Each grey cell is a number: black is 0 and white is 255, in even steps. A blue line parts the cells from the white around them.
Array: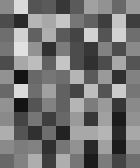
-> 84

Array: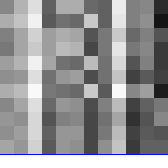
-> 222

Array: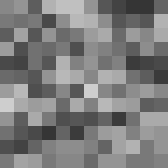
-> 93

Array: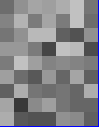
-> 165

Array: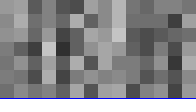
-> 90

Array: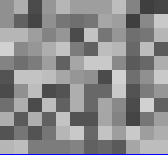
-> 75

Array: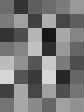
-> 94

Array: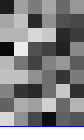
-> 124
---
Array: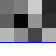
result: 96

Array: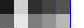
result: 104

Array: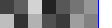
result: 190

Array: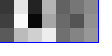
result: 63

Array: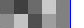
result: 142

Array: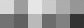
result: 115
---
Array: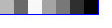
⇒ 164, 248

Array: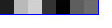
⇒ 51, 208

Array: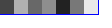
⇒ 142, 233

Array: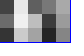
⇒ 190, 240

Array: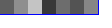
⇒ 56, 196

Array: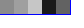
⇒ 198, 198

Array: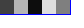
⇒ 13, 222

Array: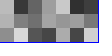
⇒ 164, 216

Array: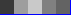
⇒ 201, 201

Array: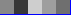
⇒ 206, 206
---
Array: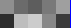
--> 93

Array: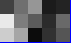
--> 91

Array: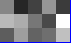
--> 119

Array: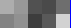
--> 81

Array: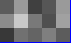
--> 121

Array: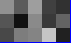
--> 138

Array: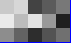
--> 227

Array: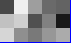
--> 80

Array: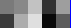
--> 194
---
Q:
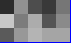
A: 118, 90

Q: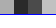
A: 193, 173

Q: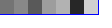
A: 208, 116

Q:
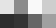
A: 206, 45

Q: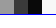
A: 247, 155

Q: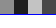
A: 72, 142

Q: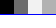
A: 178, 1

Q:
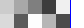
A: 240, 218

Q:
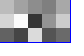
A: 168, 98
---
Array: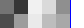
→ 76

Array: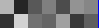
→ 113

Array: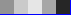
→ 147

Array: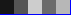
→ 22

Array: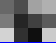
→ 91

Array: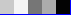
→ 202
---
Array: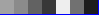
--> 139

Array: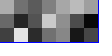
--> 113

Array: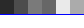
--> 76

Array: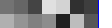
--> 102

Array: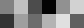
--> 192

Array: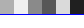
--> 240

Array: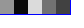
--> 10

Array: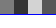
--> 51

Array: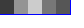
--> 148

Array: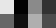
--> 1
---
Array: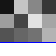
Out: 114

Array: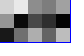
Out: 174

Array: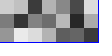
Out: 220

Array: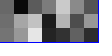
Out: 230

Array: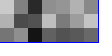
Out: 20

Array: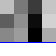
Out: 0

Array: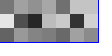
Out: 132

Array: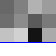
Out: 19

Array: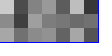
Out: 139

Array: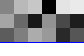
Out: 172
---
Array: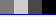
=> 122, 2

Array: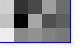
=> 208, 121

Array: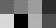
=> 100, 78

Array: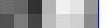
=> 108, 138

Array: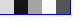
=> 219, 85

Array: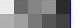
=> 235, 66

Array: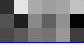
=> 46, 61

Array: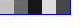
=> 194, 71
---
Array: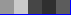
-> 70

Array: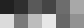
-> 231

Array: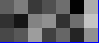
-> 102

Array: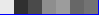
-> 156

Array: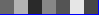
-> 84

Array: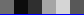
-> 165

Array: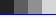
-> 94
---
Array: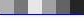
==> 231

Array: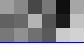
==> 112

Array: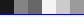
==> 103

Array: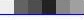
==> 78

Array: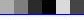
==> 43

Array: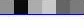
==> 172

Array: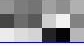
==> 212

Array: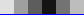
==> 93
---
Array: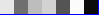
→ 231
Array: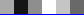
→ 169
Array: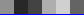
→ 144
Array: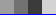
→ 158
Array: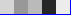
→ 213
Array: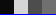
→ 10
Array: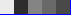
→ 235
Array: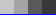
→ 199
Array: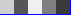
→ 207
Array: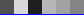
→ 80
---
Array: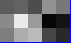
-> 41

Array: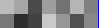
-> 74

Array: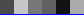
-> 97

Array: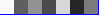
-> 95

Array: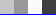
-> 197

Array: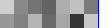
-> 107
